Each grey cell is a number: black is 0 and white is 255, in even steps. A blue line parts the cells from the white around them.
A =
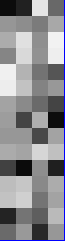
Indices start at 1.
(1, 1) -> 12
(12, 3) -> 137
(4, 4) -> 238
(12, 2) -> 198
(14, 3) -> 94
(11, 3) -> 142
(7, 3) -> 106
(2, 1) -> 150
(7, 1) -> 163
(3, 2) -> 224
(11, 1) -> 65
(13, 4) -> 163
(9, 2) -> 151
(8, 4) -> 13
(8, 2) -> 68
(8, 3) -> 175
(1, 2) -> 33
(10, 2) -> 164
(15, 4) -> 151

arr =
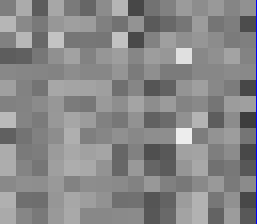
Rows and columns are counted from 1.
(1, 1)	126
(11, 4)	159
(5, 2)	134
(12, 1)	137
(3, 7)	118
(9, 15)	157
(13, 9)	113
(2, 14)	117
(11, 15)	120
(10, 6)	161
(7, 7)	154
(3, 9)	73
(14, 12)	163
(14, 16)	88
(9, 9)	136
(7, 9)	164
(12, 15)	122
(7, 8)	142
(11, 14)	113
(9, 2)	115
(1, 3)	92
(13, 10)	85
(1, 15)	133
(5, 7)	135
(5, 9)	123
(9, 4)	141
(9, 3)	129
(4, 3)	119
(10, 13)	163
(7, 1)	129
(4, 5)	162
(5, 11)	123
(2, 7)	128
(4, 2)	96
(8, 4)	152
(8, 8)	119
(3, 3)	104
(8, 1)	186

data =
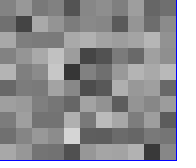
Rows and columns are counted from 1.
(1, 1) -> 131
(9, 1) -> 112
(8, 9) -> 125
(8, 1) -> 124
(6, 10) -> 159
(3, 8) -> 157
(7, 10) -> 135
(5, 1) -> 180
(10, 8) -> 163
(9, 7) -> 93
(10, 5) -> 80
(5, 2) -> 127
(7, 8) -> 93
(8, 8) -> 167
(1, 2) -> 152
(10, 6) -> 151
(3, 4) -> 122
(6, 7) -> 88
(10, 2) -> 151
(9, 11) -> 117
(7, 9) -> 148
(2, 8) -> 90
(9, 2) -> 133
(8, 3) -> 115
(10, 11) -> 135
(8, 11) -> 92
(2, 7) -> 134
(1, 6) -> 135
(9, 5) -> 213
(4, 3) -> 169
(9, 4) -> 140
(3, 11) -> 146

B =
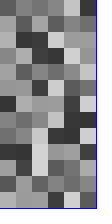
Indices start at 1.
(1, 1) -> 93
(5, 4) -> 110
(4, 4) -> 55
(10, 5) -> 159
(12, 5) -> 109
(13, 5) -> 208
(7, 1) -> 53
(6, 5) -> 91
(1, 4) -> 134
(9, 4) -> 57
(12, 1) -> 87
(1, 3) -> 116
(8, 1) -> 131
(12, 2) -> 156
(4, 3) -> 63
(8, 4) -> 194
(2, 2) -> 91
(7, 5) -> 63
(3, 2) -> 55
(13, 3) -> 157
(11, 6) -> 171
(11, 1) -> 159
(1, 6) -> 56
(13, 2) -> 155

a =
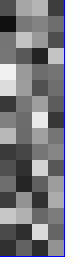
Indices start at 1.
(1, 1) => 80
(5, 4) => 116
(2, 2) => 120
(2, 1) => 16
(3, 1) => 117
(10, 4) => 134
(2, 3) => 131
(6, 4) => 110
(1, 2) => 166
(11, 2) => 48
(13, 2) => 147
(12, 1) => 110
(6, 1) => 220
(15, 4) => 101
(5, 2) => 154
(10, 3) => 118

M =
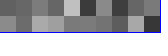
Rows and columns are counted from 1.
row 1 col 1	97
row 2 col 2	108
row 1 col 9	102
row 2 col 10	55
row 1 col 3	124
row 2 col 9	168

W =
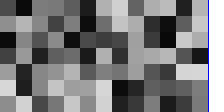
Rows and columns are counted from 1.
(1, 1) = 75
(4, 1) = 65
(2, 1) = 143
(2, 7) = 110
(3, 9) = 160
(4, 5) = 108
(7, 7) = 210
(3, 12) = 201
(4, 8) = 48
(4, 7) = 176
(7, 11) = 27
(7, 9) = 57
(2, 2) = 181
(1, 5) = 93
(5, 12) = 213
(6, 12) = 96
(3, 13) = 173
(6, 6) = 160
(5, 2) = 35
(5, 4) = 147
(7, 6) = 138
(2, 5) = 126
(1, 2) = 10
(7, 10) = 125
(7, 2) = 210
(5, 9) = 158
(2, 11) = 14
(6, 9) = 37
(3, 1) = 11

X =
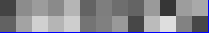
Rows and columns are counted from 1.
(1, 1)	67
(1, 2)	140
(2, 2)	163
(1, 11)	54
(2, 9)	71
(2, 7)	128
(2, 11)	222

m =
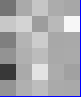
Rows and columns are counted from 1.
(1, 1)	116
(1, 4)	172
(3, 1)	127
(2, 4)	185
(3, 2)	180
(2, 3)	157
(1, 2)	170
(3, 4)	168
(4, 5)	170

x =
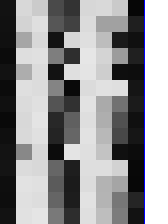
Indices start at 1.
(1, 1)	18
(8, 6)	222
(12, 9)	7
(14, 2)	225
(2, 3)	223
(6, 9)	21
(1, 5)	51
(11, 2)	219
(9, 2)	217
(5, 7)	206
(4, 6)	230
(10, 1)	19
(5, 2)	173
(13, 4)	101
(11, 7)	222
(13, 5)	29
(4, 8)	156
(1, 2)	216
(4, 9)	32
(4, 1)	11
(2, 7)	161
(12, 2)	226
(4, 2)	222
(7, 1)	16
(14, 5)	45
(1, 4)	74
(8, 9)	16
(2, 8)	161
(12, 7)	179
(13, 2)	224
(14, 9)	18
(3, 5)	215
